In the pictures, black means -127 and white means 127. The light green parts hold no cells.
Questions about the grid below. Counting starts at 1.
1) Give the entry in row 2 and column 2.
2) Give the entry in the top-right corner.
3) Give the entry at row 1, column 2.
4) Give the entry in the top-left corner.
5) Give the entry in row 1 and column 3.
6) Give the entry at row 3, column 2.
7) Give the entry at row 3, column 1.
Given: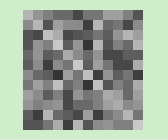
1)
53
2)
-43
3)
20
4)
53
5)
0
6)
-55
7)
-43

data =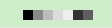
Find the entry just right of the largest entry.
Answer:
-76
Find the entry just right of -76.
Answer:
-33
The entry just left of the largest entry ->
92

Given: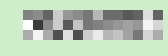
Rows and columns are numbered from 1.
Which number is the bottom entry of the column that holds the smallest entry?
116
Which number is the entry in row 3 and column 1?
43
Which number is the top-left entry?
1
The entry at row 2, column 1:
127
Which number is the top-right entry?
-28
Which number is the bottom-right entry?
43
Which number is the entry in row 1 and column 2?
12
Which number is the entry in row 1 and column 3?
-28

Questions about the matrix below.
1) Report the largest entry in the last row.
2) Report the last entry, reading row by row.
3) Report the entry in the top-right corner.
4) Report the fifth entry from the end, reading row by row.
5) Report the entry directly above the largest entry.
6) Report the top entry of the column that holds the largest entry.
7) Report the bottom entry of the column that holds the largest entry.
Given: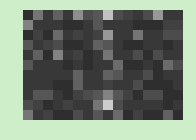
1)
-10
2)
-81
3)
-71
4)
-62
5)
2
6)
65
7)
-71

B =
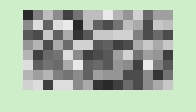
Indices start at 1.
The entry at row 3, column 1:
-39
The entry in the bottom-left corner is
81
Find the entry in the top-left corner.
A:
-86
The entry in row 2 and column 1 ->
11
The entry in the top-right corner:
31
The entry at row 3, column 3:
71
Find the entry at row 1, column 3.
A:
61
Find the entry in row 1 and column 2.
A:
0
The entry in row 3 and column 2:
-51
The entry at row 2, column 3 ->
-30

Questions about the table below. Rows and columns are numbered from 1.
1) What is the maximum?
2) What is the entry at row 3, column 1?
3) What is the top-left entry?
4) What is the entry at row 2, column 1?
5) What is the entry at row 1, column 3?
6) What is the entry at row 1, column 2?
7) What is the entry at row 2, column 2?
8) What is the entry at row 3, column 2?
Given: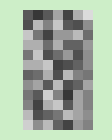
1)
91
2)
70
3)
-38
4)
-48
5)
-38
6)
-72
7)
58
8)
-9

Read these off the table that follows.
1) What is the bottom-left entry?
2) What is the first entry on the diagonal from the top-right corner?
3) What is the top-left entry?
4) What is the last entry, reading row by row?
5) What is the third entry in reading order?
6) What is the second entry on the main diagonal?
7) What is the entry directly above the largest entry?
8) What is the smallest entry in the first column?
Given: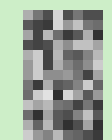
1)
76
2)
-49
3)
46
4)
-69
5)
-49
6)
-60
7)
46
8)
-49

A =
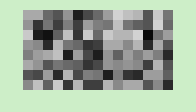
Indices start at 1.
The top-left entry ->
41
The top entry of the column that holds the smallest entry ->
-43
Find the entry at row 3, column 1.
73
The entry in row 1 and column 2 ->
41
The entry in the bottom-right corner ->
-86
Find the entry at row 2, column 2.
-75
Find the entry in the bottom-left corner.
9
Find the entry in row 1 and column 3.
-22
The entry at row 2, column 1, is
20
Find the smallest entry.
-119
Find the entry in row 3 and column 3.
-110
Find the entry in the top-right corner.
-10
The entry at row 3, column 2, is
-98
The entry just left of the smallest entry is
82
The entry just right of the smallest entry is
-10

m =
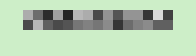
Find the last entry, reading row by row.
-31
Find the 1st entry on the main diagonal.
44
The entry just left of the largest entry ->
-74
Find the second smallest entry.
-83
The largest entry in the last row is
55
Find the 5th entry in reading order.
-92
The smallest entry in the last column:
-63
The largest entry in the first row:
88
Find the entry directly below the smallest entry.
-43

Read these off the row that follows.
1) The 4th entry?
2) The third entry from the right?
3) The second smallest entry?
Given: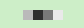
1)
105
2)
-81
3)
-6

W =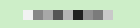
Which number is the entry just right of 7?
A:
40
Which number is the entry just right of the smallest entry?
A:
16
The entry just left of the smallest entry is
52

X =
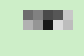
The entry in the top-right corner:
72
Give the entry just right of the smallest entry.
91
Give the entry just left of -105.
21

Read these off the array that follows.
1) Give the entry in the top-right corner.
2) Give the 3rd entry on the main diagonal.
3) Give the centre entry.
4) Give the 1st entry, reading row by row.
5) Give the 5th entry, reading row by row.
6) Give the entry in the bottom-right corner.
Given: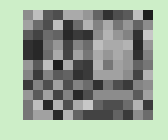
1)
-98
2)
-19
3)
-69
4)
12
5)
42
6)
-19

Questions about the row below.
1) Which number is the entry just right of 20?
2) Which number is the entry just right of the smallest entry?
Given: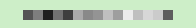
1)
63
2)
-13

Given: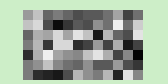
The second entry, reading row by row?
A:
66
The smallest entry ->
-124
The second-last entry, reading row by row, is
99
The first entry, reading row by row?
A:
26
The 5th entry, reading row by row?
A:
-26
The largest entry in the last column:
99
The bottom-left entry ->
-4
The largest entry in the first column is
66
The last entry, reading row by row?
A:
7
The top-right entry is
-15
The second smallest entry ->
-115
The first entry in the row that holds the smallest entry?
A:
-82
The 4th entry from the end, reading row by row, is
55
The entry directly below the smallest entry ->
-73
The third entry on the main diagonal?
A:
36
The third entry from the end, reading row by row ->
-92
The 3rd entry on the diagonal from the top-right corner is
-26
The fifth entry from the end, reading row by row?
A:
-4
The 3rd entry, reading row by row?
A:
-26
